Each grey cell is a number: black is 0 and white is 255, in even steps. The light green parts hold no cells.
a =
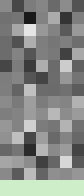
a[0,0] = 138
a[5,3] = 174
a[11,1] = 191
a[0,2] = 124
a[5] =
[70, 124, 59, 174, 107, 204, 96]
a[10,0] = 151
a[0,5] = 140
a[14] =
[137, 91, 187, 100, 143, 138, 150]
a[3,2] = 174
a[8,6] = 178
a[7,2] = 192
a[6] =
[125, 133, 85, 68, 108, 151, 116]
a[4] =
[108, 131, 85, 127, 121, 65, 169]
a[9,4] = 184
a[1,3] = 130
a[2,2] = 229
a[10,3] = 124
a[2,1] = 167
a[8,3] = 124
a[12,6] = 68
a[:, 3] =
[134, 130, 152, 126, 127, 174, 68, 108, 124, 140, 124, 158, 183, 64, 100]
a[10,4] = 118
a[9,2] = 156
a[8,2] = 158
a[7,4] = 107
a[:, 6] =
[83, 126, 153, 110, 169, 96, 116, 92, 178, 155, 113, 104, 68, 89, 150]
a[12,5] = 155
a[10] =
[151, 131, 208, 124, 118, 179, 113]
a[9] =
[126, 131, 156, 140, 184, 140, 155]
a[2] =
[117, 167, 229, 152, 131, 90, 153]
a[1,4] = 171
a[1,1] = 116

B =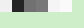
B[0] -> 240
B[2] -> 113
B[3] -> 120

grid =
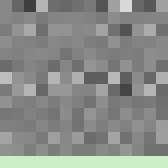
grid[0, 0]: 136
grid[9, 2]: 130
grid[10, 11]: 144
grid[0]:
[136, 101, 63, 181, 109, 104, 112, 121, 84, 160, 216, 103, 87, 160]
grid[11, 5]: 136
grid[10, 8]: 126
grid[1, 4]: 132
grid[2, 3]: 111
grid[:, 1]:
[101, 130, 146, 131, 128, 120, 147, 153, 129, 121, 127, 138, 141]
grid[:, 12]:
[87, 131, 171, 130, 141, 141, 103, 180, 122, 139, 133, 117, 113]
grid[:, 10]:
[216, 129, 83, 125, 127, 145, 95, 69, 127, 142, 129, 113, 149]
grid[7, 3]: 104
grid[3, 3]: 125
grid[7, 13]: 106
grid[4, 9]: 124
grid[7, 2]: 180
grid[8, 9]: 120
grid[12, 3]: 142
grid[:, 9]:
[160, 140, 113, 144, 124, 117, 184, 106, 120, 118, 137, 163, 131]
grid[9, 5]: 140
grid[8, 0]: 145
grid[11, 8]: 114
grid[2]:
[124, 146, 169, 111, 147, 146, 135, 138, 163, 113, 83, 147, 171, 112]
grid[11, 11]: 136
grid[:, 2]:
[63, 137, 169, 130, 134, 132, 137, 180, 126, 130, 123, 135, 127]
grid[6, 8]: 95
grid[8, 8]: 142
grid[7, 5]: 151

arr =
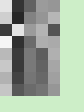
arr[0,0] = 228
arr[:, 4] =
[150, 182, 84, 170, 176, 166, 160, 150]
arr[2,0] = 59
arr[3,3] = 174
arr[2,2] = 155
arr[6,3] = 104
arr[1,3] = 149
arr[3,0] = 245
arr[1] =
[207, 39, 130, 149, 182]
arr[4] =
[185, 59, 121, 94, 176]
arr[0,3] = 155
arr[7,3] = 116

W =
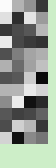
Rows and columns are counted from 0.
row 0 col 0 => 251
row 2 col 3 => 183
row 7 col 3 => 211
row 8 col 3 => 41
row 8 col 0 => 140
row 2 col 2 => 87
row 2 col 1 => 75
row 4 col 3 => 175
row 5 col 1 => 107
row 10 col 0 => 76
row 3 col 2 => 58
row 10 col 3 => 55
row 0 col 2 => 146
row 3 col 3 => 50
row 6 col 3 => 9
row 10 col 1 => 208

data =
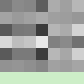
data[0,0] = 120
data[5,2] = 143
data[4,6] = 208
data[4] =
[90, 122, 122, 60, 183, 167, 208]
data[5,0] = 146
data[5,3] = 134
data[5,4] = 161
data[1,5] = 157
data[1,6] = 151
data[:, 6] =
[183, 151, 211, 113, 208, 165]
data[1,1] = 154
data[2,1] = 120
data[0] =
[120, 138, 134, 94, 172, 160, 183]
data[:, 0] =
[120, 163, 88, 216, 90, 146]

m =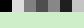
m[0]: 1
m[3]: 78
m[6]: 196
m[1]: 221

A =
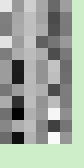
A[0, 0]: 230
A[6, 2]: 186
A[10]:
[135, 173, 188, 132, 64, 117]
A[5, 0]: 156
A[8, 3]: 147
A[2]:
[125, 170, 190, 172, 80, 122]
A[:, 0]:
[230, 127, 125, 226, 125, 156, 156, 119, 172, 112, 135, 107]
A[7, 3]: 175
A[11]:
[107, 15, 178, 137, 250, 149]
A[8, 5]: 124
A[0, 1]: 153
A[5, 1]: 29
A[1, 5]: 123
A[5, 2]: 183
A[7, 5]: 125
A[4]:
[125, 172, 187, 172, 77, 121]
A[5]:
[156, 29, 183, 147, 195, 107]
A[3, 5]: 153
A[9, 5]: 142
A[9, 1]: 3
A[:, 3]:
[167, 163, 172, 96, 172, 147, 147, 175, 147, 153, 132, 137]
